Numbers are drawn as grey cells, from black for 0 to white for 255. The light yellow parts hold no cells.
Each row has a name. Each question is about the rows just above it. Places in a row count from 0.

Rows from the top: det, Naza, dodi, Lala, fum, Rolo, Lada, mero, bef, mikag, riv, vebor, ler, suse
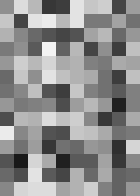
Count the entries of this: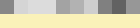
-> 10
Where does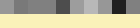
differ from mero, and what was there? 3, 135
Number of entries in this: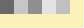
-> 5
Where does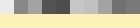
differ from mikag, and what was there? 7, 170
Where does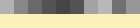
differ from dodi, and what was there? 8, 105
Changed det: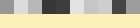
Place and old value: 0, 143

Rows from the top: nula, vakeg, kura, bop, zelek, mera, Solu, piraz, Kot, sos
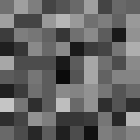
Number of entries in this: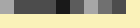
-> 9
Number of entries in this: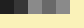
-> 5

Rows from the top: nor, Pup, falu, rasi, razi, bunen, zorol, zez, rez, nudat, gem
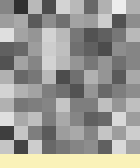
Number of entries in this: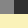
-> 2
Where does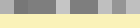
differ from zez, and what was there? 3, 133
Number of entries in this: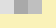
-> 3
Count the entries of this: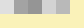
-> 5
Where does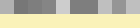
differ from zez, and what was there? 4, 197
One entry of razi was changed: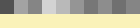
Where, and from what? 7, 149
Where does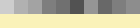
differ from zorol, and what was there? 0, 211

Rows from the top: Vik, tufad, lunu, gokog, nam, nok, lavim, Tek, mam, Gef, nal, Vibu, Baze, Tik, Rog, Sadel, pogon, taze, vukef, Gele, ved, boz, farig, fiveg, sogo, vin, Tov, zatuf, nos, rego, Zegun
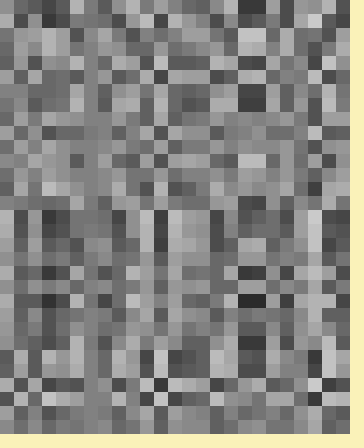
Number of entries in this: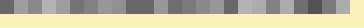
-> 25
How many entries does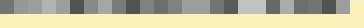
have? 25
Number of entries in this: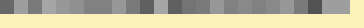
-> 25
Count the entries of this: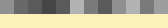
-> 12
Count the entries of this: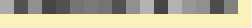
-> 17
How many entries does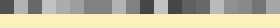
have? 20
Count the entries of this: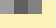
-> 3

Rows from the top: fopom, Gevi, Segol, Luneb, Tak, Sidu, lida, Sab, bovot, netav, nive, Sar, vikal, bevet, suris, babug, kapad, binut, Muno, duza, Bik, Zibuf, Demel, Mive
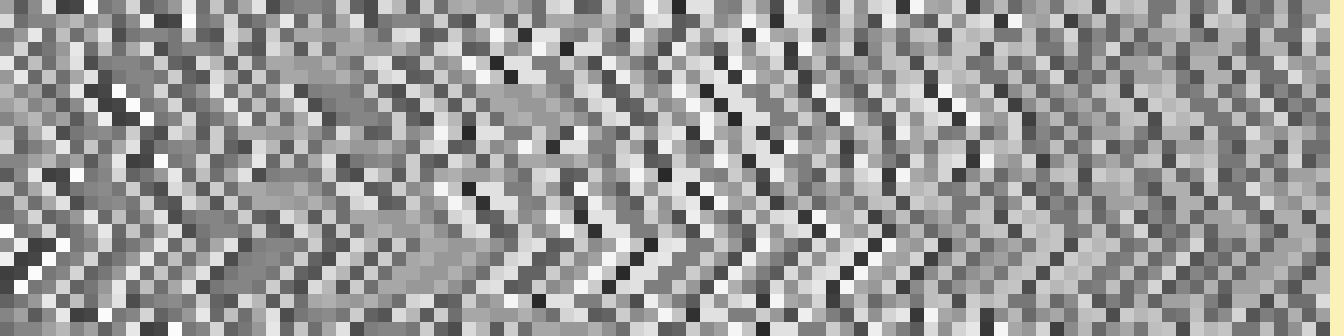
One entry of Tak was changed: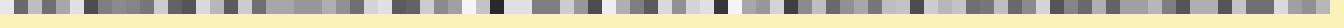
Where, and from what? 8, 133
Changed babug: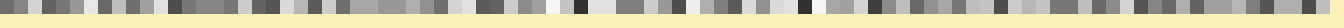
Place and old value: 57, 55
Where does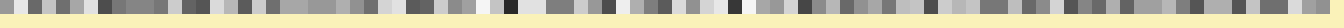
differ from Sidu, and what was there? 57, 63
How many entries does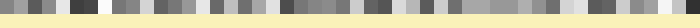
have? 50
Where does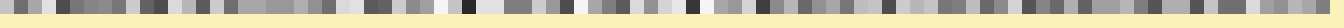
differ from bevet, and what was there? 92, 190
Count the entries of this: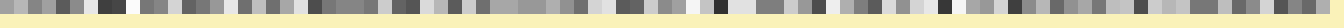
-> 95
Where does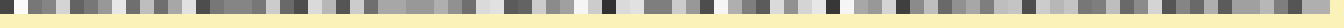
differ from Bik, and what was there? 87, 99

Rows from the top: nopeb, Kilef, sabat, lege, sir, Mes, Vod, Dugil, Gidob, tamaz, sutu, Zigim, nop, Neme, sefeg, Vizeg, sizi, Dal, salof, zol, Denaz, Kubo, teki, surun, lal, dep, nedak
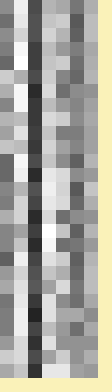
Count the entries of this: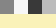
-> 4
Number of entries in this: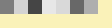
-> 7
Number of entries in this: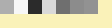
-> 7
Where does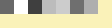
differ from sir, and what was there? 3, 196
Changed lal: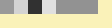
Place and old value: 1, 217
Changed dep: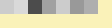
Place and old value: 5, 146
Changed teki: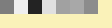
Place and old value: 4, 168

